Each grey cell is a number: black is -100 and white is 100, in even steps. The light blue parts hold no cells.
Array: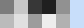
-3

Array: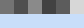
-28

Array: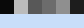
-31

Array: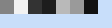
-60

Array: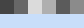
-19

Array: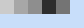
11

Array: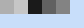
3

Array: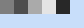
-1
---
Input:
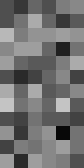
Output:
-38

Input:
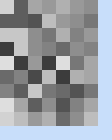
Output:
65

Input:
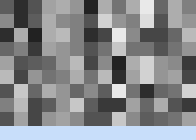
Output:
-27

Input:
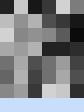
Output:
-73

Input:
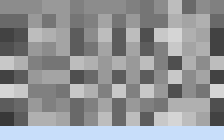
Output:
10

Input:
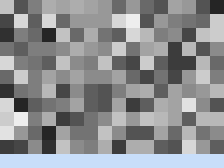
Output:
52

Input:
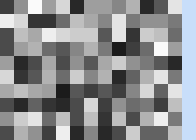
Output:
-51
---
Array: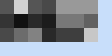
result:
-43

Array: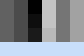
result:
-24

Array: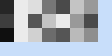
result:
-88

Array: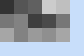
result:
30

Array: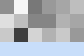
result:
58

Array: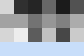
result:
68

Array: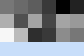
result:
94

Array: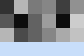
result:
43
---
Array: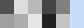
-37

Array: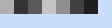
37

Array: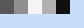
-32

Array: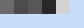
-16

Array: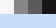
93

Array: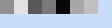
13

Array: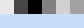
82

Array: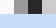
95
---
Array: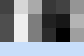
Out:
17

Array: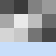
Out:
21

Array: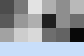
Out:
45

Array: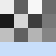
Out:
-16

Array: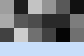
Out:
-87

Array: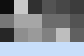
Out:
-53

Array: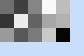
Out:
48
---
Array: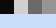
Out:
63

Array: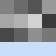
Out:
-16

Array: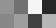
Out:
-11

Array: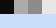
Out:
34

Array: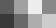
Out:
26

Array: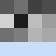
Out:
-12
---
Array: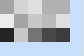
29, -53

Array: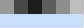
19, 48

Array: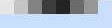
80, 18

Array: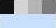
-86, -3

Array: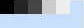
-100, 86

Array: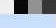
87, -57
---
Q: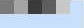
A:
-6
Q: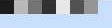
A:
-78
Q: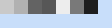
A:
58
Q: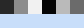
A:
-69
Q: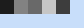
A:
-78
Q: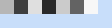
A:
43
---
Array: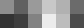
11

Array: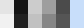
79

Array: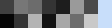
-50

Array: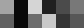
29

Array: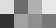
74

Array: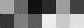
32
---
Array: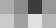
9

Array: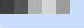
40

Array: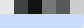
-7

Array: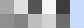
-33

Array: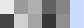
38

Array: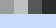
51

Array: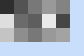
-6

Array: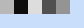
73

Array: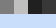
50
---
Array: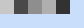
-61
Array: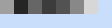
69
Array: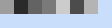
41
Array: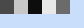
-16
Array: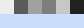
-74
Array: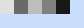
-81
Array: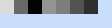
-63
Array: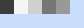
20
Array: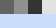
77
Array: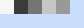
20
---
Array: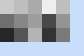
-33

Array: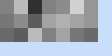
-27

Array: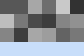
-52

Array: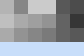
15

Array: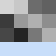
-72

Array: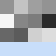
-29

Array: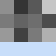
-49

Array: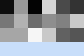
30

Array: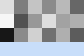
9

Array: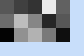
14
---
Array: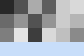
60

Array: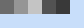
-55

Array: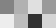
86

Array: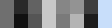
5

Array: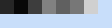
-25

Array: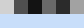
-66

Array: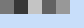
19

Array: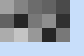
-42
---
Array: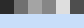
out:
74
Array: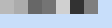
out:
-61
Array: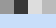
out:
73
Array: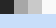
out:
58
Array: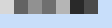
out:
-68
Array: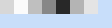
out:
41
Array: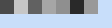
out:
-68
